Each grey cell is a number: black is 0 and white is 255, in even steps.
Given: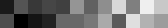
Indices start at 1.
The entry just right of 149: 97
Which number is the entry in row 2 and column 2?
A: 0
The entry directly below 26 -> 77
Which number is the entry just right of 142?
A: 216
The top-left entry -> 26
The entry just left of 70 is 56
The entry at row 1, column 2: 84
